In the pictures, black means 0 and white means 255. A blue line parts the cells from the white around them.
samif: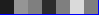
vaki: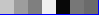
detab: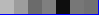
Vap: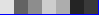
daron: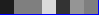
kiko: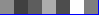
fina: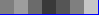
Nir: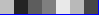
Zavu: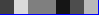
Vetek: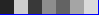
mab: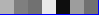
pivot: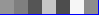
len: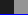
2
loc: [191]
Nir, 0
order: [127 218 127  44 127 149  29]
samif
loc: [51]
daron, 4
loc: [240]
vaki, 3
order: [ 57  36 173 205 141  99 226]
Vap
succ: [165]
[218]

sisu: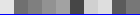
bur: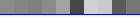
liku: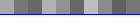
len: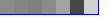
7
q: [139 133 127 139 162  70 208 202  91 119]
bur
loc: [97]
liku, 8
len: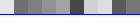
10
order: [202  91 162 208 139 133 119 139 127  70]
bur
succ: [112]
[127]
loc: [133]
bur, 1

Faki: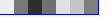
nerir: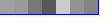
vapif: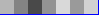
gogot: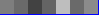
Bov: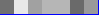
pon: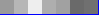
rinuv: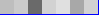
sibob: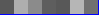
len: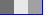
3
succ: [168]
[210]
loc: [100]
gogot, 3
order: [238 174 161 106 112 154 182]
pon
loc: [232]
Bov, 1

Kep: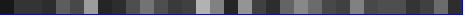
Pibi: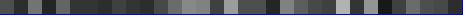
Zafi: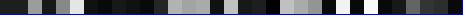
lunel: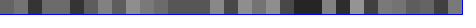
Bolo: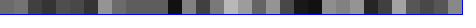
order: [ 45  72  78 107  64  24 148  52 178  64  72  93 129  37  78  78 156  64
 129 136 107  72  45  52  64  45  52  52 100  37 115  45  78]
Pibi
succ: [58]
[64]
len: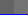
2

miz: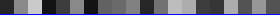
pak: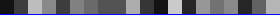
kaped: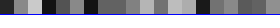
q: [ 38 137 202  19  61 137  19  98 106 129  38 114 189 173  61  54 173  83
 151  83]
miz
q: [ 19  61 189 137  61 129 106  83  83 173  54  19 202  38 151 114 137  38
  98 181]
pak
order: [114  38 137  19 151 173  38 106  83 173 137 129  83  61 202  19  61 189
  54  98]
miz

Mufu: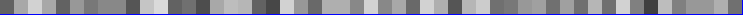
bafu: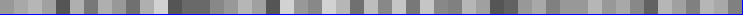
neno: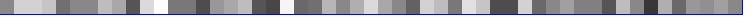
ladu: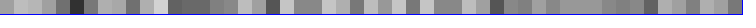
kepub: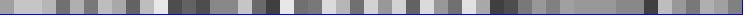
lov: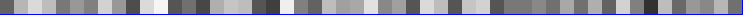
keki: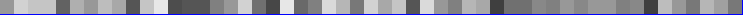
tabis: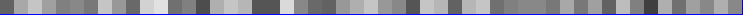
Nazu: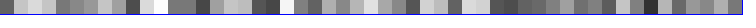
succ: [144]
[160]
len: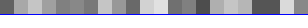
22
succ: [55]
[175]
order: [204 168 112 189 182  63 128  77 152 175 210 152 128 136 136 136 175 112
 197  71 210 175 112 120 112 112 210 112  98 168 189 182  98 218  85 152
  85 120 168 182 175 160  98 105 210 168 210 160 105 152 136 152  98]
Mufu
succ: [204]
[112]
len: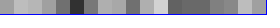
19
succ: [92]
[197]

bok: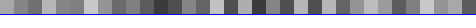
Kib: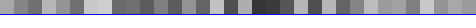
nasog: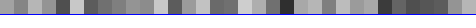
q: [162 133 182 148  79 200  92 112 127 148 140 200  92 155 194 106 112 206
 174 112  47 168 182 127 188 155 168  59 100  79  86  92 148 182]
nasog
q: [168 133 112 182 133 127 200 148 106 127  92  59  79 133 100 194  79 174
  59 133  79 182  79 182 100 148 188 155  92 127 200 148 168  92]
bok
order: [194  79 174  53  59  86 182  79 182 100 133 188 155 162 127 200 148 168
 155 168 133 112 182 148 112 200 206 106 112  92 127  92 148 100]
Kib
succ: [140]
[200]
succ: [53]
[59]

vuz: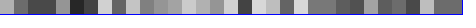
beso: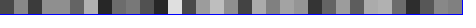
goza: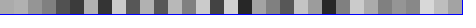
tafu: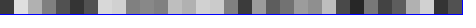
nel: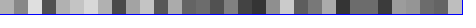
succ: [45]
[87]
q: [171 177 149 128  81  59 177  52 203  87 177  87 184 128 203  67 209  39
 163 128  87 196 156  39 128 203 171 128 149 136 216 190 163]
goza
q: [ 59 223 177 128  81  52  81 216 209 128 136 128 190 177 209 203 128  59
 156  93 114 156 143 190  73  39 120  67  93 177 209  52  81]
tafu
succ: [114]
[156]
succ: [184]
[128]
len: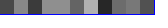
11

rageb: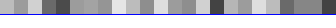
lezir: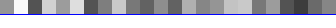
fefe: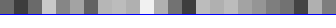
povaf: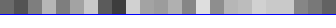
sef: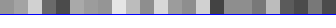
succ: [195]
[201]
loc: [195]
lezir, 16
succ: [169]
[156]
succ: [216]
[156]
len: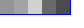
5

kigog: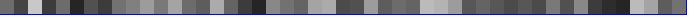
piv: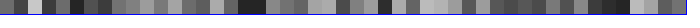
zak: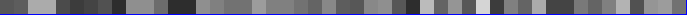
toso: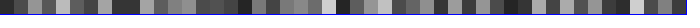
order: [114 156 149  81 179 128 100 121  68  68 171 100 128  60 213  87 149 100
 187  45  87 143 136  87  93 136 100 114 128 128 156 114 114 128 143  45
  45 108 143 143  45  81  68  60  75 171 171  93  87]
zak
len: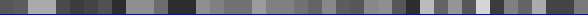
42
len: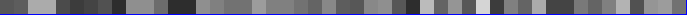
49

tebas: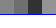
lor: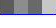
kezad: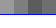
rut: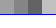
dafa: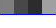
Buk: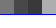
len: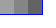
3
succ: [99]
[193]
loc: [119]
Buk, 0

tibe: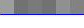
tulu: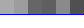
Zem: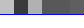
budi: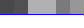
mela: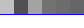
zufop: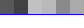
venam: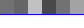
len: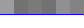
6
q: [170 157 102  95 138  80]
tulu
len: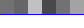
6
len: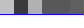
6
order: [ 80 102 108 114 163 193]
mela
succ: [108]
[102]

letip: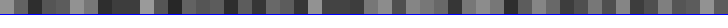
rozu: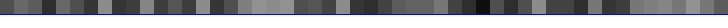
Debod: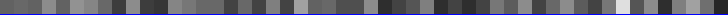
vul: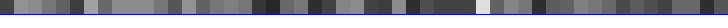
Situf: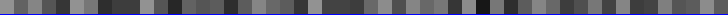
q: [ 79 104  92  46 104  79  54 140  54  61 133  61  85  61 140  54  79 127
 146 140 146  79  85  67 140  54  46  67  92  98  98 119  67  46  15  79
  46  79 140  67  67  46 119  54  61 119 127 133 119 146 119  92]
rozu
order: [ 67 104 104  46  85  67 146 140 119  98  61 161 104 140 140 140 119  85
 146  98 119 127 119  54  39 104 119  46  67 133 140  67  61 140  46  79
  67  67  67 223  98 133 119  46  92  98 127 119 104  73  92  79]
vul
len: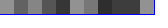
11
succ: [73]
[92]
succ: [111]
[39]
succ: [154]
[85]

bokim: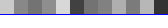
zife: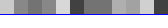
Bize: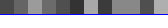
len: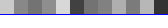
12
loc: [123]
bokim, 9
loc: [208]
zife, 10
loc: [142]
bokim, 3

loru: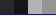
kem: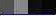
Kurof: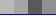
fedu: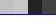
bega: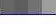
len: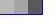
3
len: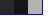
3
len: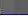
2
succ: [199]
[34]
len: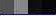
4
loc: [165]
Kurof, 1
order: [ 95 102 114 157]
bega

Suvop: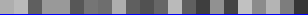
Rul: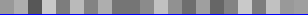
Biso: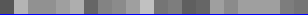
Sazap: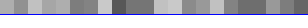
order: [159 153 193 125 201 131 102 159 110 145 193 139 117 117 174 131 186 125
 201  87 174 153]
Rul
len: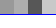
4
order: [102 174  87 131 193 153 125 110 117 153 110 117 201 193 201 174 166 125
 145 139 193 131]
Sazap
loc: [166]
Sazap, 3
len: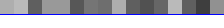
16
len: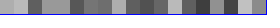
19

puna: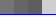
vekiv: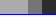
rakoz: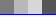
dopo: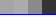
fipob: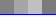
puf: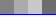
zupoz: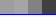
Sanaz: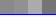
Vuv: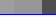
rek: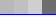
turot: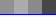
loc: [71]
turot, 3
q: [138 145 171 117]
Sanaz
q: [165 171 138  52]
dopo

